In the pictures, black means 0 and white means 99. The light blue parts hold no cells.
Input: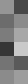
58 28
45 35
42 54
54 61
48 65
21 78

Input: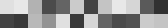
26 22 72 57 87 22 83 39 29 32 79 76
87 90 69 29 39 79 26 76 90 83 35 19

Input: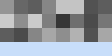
36 29 52 65 55 69 32 65
58 40 36 52 76 76 32 36
79 55 79 49 21 43 29 46

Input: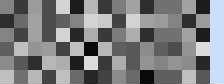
51 22 60 30 82 11 71 22 48 63 18 44 44 63 11
51 26 63 30 82 15 67 22 48 67 18 44 44 63 11
54 34 18 71 67 11 85 22 67 34 57 51 57 54 15
18 41 63 30 37 51 82 78 26 82 63 60 51 18 60
74 44 71 26 74 41 15 26 54 41  4 37 37 74 34
37 74 57 60 26 74  4 71 37 34 54 37 30 57 85

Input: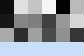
66 17 62 29 56 21
 9 52 49 25 59 83
 5 87 76 95  1 72

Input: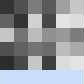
38 20 81 28 88 85
17 28 77 24 85 88
20 31 48 35 62 77
31 38 45 42 73 66
77 45 73 56 59 48
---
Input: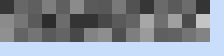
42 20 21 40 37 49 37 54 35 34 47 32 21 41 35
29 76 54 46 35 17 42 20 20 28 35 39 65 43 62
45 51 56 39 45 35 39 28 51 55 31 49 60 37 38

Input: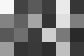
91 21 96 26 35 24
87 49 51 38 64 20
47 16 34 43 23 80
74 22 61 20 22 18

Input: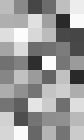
74 92 73 53 27 42
16 97 68 67 87 62
28 27 86 98 84 73
48 28 64 85 42 44
46 60 44 50 18 98
75 16 52 75 60 39
80 67 67 56 45 76
43 86 45 37 89 79
56 72 81 30 45 55
45 79 83 97 40 70

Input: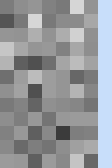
83 57 48 55 58 50 47
54 65 33 47 83 47 54
81 56 58 57 68 57 67
65 55 77 65 58 59 50
73 63 70 37 31 43 64
40 47 43 61 73 61 58
70 52 56 63 31 61 58
52 45 47 51 39 56 54
60 60 55 49 59 45 59
49 50 50 59 37 53 23
62 66 53 41 49 45 55
76 40 60 59 37 60 53

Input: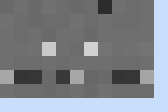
42 43 41 43 41 44 42 41 42 17 43
42 43 44 42 41 42 42 44 42 43 42
43 43 43 42 43 41 43 43 41 43 43
44 45 43 43 44 78 43 42 81 45 43
42 43 43 42 42 43 42 43 43 43 42
21 64 65 20 21 41 22 65 40 41 20
42 42 43 42 42 41 42 43 41 44 42

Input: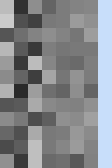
51 52 73 19 55 39 48
60 56 79 31 25 47 48
46 61 33 43 51 55 51
47 47 71 35 22 49 46
41 49 60 22 73 52 43
57 48 54 39 24 64 46
55 39 69 16 61 43 39
50 56 33 35 66 53 51
54 62 54 47 30 37 56
59 54 40 31 66 47 48
60 51 29 36 74 47 52
34 50 56 22 74 41 43

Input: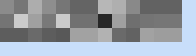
38 38 54 46 67 55 46 39 39 71 68 53 38
46 46 45 79 62 47 79 44 44 15 62 43 45
61 61 36 36 41 36 34 63 63 69 41 38 63

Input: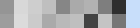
49 18 58 84 80 74 52 66 69
76 46 61 85 79 66 72 74 26
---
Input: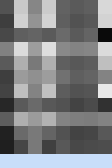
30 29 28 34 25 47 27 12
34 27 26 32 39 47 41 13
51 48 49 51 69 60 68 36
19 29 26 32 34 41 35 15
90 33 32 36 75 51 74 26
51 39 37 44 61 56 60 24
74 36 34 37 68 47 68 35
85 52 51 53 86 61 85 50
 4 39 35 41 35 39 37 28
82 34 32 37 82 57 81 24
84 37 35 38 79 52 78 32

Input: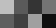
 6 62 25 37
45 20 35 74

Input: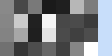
99 52 25 40 30 21 44
30 25 29 88 12 65 51
23 29 28 95 13 79 52
48 71 12 10 47 28 53

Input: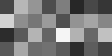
26 36 17 35 44 42 65 34
75 40 69 95 39 70 35 17
52 64 57 31 60 46 55 82
21 28 15 49 30 58 71 27

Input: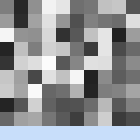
29 23 80 55 24 35 46 65 62 40
50 34 72 42 32 31 38 81 33 14
64 51 49 14 69 43 40 97 64 79
43 36 54 13 95 75 87 28 62 77
54 39 86 87 52 34 98 86 81 20
41 29 89 23 45 77 81 49 74 14
61 13 89 75 34 19 84 56 57 95
86 42 45 50 31 58 87 63 17 60
33 77 75 46 43 89 94 56 15 49

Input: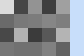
38 50 44 44 46
70 34 23 69 28
49 52 48 47 41
62 24 57 27 85

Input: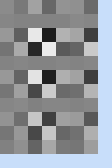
61 46 47 65 39 56 50
68 44 40 77 28 59 46
34 60 62 25 77 43 57
52 51 52 52 50 53 52
70 43 41 79 28 62 46
24 63 68 12 88 39 59
52 51 52 51 51 52 51
78 39 35 91 15 66 45
24 64 69 11 90 37 59
52 53 51 51 51 51 52
41 56 57 40 63 47 54
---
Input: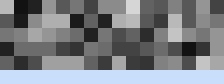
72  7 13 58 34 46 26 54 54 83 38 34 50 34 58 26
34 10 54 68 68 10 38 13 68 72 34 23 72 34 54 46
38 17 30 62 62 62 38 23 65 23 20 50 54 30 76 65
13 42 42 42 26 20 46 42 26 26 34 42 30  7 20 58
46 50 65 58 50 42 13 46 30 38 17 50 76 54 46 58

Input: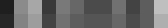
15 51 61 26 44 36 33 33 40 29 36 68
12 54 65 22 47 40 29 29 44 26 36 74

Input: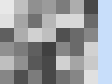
52 31 48 28 44 52 87
56 48 37 25 52 41 81
74 56 34 28 81 64 78
87 64 44 71 84 84 41
37 67 81 74 31 41 52
90 74 56 60 48 67 28

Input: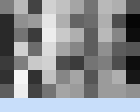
16 45 23 92 78 68 36 72 52  5
23 49 78 81 30 23 45 49 30  5
16 56 60 89 68 39 42 68 30  2
49 72 26 81 75 64 45 72 68 33
16 81 42 85 64 52 36 56 36 33
36 92 26 45 64 60 39 60 60 56
19 95 19 75 52 64 33 60 68  9

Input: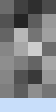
32 14 36 59
42 25 18 29
52 32 22 59
49 36 55 45
55 49 39 65
52 65 80 42
39 71 45 62

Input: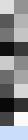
 3 19
 6 22
79 53
86 57
42 64
34 70
45 76
30 83
26 97

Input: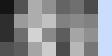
 8 32 67 56 39 43 29
32 36 64 79 29 71 46
18 43 82 53 36 64 56
18 60 67 75 50 53 50

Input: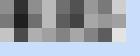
47 12 43 72 36 26 65 59 62
55 19 55 72 43 32 59 47 80
76 29 68 62 51 65 51 36 88

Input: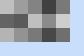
39 35 74 54 80
70 57 47 28 43
74 61 51 25 47
